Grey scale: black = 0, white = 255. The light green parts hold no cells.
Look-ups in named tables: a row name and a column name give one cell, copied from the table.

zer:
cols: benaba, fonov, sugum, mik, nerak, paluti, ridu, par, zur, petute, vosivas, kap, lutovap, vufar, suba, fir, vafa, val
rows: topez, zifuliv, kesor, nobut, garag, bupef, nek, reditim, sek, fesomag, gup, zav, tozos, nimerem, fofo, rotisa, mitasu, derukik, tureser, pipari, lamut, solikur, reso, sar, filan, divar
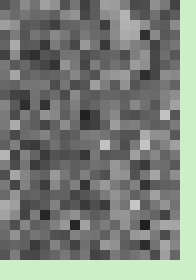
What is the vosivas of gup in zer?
115
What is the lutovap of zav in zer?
84
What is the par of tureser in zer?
127
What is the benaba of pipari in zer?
106
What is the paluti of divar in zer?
102
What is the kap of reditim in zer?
150
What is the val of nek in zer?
110
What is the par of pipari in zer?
70
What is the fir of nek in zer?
71
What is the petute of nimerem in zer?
124
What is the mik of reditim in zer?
105

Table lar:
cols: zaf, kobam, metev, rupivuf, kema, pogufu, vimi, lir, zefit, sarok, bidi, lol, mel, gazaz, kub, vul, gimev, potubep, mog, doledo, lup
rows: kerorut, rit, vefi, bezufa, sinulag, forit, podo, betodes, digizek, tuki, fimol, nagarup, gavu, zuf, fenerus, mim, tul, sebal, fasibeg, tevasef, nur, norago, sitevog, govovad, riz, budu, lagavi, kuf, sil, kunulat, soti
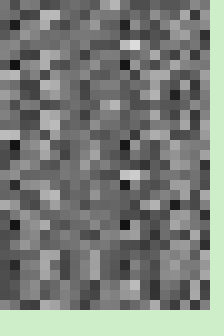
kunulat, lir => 115
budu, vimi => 74
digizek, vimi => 125
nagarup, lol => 124
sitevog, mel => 18
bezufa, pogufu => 112
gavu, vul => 122
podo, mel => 21
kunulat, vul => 51
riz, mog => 155
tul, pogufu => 82
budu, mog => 143
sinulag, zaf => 129
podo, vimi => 77
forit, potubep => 64
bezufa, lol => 105
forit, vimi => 131
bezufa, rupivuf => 131
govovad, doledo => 168
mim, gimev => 138

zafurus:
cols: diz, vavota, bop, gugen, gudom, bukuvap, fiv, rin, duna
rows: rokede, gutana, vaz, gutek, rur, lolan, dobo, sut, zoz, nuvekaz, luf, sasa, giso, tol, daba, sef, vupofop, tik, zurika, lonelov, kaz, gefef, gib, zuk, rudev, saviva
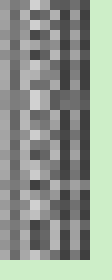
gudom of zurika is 95
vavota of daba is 102
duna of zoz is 63
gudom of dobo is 154
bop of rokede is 134
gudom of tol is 162
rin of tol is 114
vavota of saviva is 107
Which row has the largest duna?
zurika

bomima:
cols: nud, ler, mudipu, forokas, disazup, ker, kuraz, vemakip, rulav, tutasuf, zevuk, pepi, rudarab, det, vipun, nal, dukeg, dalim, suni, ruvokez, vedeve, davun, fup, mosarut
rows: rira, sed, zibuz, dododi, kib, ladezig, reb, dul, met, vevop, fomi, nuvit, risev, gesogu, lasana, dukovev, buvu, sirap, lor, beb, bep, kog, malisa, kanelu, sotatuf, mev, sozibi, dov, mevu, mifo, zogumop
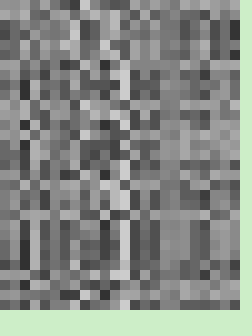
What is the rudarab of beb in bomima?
204
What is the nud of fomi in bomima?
167
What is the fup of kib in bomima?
110
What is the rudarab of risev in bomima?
204
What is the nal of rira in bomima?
159
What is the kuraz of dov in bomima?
124
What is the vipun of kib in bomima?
132
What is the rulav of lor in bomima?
120
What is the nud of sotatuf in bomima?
104
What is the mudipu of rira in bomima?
157
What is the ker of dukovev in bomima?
108
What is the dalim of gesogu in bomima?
125
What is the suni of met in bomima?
129
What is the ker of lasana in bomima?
113

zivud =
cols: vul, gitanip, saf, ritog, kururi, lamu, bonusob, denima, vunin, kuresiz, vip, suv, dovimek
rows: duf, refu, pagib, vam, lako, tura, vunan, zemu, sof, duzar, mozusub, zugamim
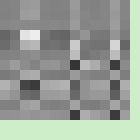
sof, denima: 92
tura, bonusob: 132
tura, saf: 138
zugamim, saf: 151
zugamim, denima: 58
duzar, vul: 159
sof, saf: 69
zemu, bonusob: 122
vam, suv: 148
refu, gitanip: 132
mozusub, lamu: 127
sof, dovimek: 174
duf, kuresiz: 129
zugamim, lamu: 145
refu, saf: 156

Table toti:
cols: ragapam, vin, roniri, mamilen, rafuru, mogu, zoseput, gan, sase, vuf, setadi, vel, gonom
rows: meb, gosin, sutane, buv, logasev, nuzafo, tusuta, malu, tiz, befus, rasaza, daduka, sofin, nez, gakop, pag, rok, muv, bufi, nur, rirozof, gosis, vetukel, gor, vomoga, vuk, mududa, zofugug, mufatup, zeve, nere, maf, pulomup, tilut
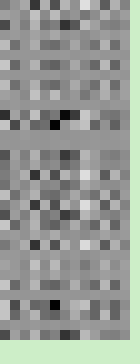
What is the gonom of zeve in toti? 152
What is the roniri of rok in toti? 137
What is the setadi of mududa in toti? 174
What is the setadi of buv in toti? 157
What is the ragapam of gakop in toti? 150
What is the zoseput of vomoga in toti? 181
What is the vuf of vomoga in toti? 173
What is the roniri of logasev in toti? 149
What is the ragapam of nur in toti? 190
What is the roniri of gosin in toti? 139
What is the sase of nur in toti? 136
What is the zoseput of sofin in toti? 149
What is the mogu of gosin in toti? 186
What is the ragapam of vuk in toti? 152
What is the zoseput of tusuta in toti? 129
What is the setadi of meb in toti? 92
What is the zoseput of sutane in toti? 50

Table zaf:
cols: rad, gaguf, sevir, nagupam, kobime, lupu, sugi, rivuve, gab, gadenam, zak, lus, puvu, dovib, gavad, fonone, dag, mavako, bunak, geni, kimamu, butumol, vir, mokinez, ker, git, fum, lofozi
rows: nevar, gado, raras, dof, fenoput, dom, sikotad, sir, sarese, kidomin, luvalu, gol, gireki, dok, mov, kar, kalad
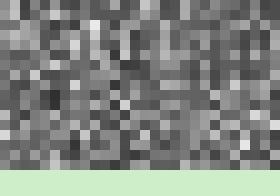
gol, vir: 101
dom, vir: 112
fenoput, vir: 105
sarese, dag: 176
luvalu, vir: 149
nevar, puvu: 78
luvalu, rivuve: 145
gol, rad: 185
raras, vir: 118
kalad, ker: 170
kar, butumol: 69
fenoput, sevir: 140
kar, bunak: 120
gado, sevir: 70

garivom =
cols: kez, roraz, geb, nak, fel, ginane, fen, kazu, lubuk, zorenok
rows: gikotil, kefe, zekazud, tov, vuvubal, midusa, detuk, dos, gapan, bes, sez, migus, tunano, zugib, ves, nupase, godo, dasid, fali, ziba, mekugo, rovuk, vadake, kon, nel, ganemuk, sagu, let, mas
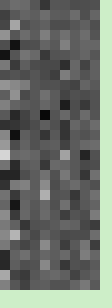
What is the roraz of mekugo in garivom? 22
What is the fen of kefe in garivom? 90
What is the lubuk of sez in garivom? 57
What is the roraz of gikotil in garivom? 109
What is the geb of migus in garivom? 67
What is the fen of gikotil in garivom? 85
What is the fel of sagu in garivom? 136
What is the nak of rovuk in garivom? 85
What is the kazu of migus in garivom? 78
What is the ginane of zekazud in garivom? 77
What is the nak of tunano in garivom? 76
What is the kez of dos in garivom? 77
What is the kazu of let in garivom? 67
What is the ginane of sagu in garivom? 90

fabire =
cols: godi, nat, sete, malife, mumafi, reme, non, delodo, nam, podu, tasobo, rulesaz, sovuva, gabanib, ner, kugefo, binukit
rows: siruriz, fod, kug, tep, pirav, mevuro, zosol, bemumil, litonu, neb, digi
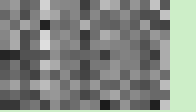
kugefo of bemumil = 148
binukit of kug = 66
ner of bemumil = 115
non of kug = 104
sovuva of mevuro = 130
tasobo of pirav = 139
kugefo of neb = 105
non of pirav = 126
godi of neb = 91
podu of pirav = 134

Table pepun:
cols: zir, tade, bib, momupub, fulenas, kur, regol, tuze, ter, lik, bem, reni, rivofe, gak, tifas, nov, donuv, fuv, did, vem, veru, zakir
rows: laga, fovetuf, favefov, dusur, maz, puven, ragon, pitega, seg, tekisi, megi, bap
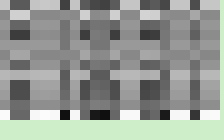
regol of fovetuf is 141
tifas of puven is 167
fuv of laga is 196
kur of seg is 163
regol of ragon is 116
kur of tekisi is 155
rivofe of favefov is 150
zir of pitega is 183
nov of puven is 165
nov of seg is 76
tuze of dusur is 140
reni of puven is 165
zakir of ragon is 148
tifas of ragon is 95
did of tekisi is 155
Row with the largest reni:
fovetuf

